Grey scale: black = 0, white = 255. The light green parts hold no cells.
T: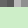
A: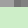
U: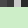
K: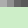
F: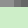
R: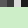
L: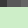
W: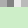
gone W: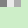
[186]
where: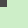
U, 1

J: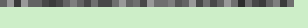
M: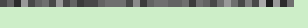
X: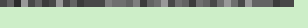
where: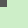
J, 26
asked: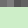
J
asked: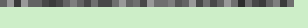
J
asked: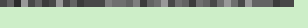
X
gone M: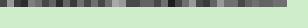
[139]

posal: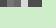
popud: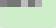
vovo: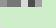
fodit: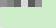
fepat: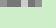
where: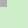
popud, 6
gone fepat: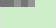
[204]
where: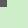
fodit, 5
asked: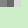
fodit
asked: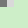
vovo
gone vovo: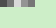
[163]
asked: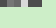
posal

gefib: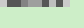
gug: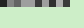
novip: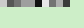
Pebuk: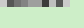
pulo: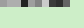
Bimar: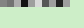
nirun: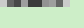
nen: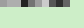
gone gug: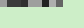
[131]
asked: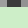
nirun
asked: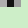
Bimar
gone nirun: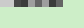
[146]
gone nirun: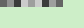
[72]

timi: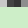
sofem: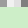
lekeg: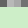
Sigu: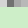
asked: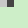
timi
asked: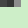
timi
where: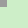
sofem, 1
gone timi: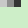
[68]
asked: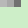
lekeg
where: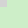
Sigu, 1
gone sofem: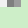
[225]

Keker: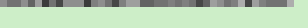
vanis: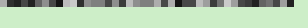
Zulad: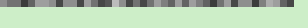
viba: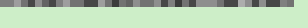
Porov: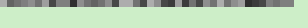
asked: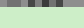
viba
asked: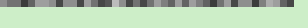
Zulad
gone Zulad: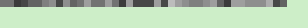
[86]

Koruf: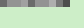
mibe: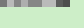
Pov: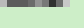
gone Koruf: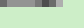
[161]
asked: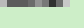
Pov
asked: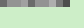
Koruf
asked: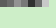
Pov
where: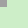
Koruf, 4

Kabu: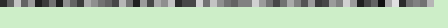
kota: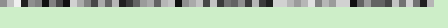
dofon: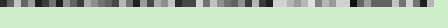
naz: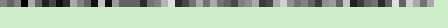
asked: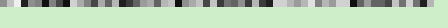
kota
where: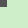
Kabu, 44

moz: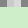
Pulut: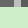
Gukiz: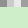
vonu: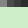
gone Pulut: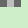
[91]
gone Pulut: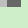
[91]
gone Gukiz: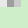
[144]
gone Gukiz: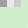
[144]
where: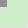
Gukiz, 1
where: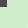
vonu, 2
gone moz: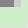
[218]

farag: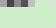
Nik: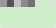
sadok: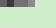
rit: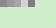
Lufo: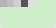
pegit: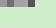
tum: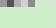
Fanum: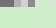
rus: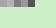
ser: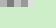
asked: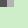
tum
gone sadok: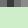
[99]

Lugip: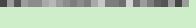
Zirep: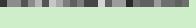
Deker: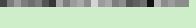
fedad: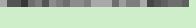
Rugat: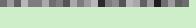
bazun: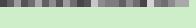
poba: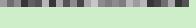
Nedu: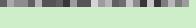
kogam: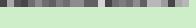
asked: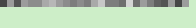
Lugip
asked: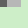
kogam

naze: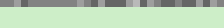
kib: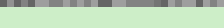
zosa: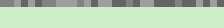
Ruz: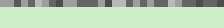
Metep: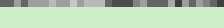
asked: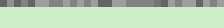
kib
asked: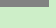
naze
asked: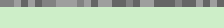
zosa
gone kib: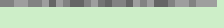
[146]
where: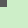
Ruz, 3
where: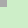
Metep, 25
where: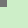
kib, 23

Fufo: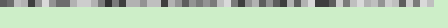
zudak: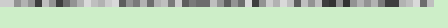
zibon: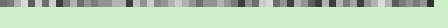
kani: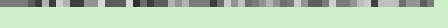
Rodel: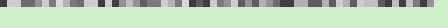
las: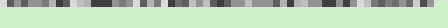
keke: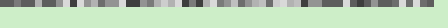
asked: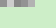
zibon
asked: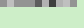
las
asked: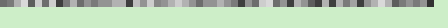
zibon
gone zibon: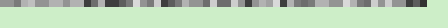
[135]
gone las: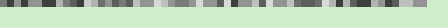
[78]
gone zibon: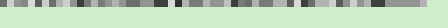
[162]

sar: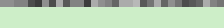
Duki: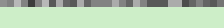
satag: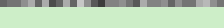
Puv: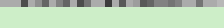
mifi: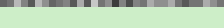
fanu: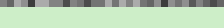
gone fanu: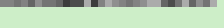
[88]
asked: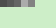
sar
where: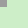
Puv, 20
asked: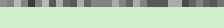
Duki
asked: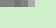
Puv
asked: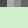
Puv

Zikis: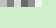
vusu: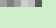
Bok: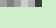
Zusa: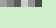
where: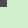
Zusa, 6
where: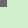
Zikis, 4

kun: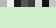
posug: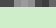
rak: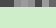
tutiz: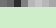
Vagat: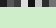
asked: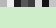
kun
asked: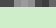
posug
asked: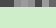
rak

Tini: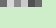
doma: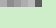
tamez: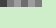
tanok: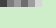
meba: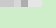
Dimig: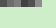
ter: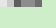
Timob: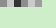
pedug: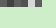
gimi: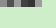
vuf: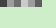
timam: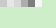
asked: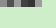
gimi
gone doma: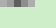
[187]
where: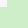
timam, 6

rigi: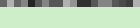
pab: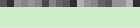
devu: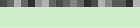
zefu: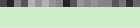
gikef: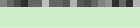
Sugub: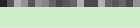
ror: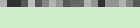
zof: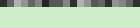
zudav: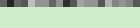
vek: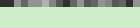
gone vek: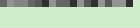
[177]
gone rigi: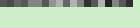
[62]
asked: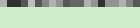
ror
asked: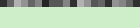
zof
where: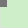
zefu, 18
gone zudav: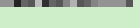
[163]

